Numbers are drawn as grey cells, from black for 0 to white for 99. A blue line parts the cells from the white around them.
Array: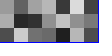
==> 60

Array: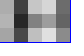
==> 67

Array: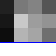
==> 13

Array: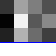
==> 20

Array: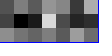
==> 32

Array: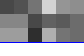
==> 28

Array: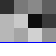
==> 18
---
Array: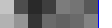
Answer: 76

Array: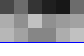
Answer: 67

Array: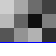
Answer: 72

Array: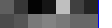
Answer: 37

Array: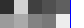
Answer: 18

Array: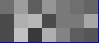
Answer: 29

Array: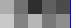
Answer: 67

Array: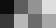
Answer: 5

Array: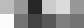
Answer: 73

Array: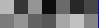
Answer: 72
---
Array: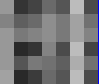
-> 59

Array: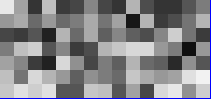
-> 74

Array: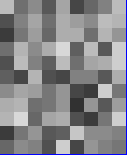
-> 23

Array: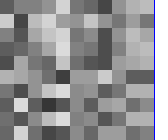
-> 43

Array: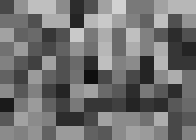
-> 34
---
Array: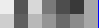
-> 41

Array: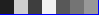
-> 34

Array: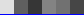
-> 51

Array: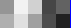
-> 62

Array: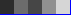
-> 27

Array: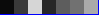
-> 36

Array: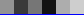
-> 7

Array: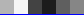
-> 11
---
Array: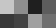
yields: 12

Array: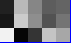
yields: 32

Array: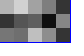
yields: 6

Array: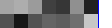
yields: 56

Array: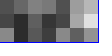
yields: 65

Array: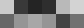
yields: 72
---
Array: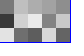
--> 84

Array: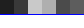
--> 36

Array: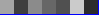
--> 54

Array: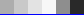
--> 78

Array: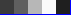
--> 37

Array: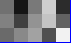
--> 76

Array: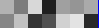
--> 81

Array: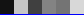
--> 51

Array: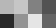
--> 71

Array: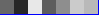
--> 72
